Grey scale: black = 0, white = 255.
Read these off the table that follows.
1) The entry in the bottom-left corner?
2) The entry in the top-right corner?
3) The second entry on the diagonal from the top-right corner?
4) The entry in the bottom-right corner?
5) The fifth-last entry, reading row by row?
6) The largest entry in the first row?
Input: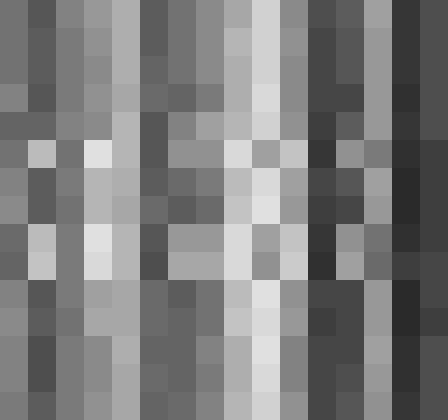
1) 122
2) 78
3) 54
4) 78
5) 70
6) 209

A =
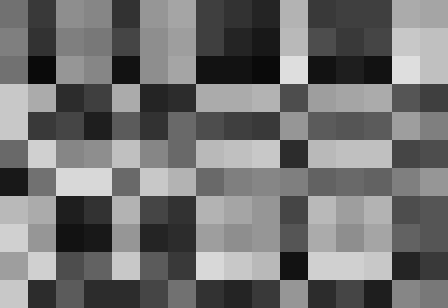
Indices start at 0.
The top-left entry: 113
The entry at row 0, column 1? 57
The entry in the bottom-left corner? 200
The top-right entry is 165
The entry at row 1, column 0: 127
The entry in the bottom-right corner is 120
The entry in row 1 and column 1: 50
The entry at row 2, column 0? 113

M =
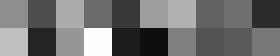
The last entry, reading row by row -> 120
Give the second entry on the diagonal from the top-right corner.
90
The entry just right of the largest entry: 28
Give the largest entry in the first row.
177
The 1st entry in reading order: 142
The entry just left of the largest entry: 150

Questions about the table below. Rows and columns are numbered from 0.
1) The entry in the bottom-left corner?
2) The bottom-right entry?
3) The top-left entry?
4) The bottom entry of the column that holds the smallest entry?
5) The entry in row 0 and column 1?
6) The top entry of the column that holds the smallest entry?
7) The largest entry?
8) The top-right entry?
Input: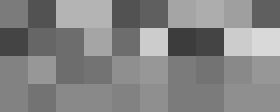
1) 130
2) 143
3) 123
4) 123
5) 82
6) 165
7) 217
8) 95

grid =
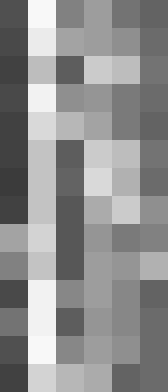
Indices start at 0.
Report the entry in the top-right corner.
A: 99
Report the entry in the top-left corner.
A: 80
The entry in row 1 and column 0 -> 73
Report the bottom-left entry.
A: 65
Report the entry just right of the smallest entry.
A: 195
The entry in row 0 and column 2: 129
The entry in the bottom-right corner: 107
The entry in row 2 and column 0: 65
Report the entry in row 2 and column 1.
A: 189
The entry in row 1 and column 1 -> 235
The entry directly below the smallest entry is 65
